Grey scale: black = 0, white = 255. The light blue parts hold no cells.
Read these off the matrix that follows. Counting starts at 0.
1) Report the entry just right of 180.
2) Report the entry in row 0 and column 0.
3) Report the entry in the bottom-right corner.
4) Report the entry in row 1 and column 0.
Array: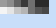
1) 112
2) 155
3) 71
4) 244

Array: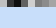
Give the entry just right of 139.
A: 164
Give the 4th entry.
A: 97
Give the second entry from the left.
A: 52

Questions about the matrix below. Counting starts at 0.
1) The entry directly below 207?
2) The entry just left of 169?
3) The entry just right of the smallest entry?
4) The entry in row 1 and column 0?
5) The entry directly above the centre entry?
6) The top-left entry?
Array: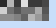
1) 141
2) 113
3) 182
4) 207
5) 222
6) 42

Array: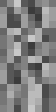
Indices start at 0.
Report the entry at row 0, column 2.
200
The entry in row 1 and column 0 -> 144
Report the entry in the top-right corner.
118
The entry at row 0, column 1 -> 144
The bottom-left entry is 130
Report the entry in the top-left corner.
102
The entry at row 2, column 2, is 88
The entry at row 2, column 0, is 158
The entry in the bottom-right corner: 118

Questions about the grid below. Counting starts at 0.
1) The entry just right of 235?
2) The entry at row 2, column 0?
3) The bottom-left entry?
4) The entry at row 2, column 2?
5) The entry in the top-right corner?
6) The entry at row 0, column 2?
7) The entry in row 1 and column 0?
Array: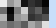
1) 151
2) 181
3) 138
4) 151
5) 5
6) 181
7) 108
